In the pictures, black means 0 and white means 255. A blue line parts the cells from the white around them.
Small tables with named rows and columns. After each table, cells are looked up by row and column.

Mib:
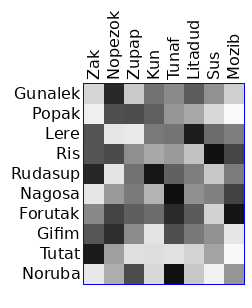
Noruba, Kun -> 216
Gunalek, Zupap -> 201
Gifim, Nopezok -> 46
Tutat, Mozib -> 248
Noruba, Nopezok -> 173
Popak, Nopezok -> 79
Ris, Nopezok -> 75
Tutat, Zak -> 27
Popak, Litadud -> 167
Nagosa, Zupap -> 122
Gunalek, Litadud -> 93
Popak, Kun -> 96
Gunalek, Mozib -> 207
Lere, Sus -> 108
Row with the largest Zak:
Popak

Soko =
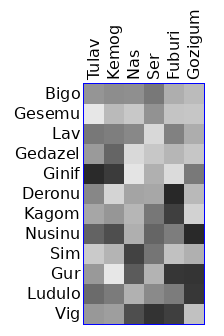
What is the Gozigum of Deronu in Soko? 185
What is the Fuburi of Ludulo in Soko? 124
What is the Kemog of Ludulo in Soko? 123
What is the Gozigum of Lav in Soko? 173
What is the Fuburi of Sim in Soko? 193
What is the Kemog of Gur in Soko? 231
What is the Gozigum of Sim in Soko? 176
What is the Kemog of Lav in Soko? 126
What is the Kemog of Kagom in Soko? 150
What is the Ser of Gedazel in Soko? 199
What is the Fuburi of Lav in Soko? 129
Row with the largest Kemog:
Gur

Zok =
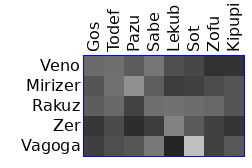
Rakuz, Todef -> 105
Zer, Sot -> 90
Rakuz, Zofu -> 104
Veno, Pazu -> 92
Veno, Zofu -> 50
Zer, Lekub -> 130
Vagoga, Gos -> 63
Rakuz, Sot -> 109
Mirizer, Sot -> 65
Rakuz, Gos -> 93
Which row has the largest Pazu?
Mirizer

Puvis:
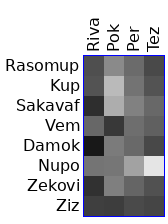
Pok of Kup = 186
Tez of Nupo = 229
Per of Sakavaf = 129
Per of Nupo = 162
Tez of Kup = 83
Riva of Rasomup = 79
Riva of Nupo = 116
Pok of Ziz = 61
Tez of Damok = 72
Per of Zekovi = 101
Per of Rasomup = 107
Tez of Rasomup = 73

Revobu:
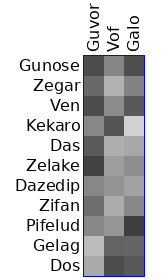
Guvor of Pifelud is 136
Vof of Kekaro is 84
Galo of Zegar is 130
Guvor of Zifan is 110
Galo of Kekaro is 210
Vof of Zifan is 172
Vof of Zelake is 158
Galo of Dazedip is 162
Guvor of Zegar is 105

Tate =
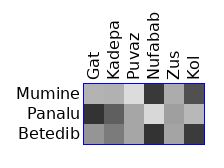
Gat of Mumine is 179
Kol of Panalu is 184
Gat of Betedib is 149
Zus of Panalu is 159
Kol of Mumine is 80
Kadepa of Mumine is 177
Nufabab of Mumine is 57
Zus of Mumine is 172
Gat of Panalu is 51
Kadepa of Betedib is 123
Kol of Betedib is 59
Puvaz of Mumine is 220
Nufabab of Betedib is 51
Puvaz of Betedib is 166
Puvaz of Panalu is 166
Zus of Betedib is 164
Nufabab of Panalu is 216
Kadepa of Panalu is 95

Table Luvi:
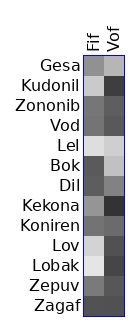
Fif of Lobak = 229
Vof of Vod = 89
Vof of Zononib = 94
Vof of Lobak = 70
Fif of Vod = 116
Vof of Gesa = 182
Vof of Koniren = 107
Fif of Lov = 211
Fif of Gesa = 145
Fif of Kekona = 149
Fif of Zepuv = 122
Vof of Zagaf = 81

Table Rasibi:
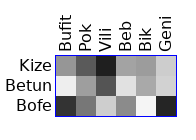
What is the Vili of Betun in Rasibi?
84
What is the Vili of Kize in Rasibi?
31
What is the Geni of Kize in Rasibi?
205
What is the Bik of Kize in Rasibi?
156
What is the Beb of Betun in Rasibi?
225
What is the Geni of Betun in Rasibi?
210
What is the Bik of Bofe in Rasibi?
245
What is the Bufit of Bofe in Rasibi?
51
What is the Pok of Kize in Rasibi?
90
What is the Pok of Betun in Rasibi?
158
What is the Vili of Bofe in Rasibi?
206
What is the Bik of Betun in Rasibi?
169
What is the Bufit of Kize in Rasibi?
150
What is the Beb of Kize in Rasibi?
163
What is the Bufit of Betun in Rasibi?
238
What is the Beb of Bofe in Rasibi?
139
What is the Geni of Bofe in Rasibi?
37
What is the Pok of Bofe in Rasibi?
119

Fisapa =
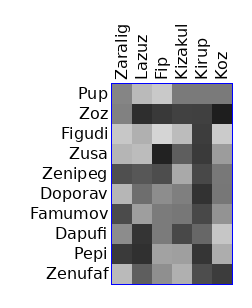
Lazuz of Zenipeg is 87
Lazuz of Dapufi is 52
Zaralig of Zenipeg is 79
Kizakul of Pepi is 159
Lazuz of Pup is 186
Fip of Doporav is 141

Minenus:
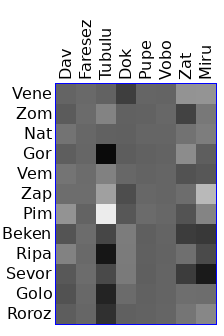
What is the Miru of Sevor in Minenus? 26
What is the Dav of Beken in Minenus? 84
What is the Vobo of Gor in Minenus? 99
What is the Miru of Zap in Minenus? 185
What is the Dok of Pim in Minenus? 87
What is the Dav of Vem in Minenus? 116
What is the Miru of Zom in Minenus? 120
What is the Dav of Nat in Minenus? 115
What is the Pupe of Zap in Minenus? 103
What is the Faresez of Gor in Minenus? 102
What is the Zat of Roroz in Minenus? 117

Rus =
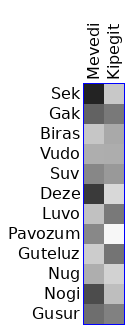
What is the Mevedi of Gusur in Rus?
110
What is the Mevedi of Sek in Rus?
35
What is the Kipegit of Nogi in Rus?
190
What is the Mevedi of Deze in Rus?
58
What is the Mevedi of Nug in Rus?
174
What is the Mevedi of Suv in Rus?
135

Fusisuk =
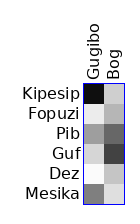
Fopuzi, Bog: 182
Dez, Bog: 197
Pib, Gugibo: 158
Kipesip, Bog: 207
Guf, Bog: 66
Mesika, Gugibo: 127
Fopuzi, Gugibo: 236
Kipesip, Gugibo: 15
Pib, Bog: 103

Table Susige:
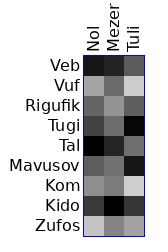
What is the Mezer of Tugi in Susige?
108
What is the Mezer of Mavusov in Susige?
114
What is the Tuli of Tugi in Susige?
6
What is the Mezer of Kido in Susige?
1
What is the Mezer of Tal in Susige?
37
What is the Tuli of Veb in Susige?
91
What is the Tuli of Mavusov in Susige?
21
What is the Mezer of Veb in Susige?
35
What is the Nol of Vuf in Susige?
165
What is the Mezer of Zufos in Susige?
132
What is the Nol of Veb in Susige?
21
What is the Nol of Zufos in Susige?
195
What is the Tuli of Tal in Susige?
110
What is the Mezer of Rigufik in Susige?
148
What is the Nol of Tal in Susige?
1
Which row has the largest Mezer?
Rigufik

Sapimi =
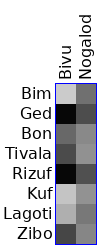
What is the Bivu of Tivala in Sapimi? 75
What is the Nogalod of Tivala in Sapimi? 145
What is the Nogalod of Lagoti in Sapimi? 120
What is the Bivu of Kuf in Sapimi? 196
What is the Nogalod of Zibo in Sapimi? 134
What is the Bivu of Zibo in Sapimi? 70
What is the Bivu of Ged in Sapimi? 7
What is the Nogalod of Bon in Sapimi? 137
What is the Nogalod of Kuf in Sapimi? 146
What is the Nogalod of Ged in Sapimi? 77
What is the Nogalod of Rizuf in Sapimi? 80
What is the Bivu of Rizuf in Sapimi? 7
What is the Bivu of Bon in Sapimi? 104

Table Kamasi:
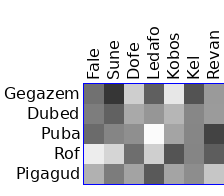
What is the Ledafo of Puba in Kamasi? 251
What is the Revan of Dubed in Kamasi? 155
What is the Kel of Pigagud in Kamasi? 141
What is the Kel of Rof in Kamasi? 133
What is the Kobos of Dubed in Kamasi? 182
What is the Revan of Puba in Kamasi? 67
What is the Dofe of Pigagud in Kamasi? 163
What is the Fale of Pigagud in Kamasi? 177
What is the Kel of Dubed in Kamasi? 135
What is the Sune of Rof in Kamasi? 213
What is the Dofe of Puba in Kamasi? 143
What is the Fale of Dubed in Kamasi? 125
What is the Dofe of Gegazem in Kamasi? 206
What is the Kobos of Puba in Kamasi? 164

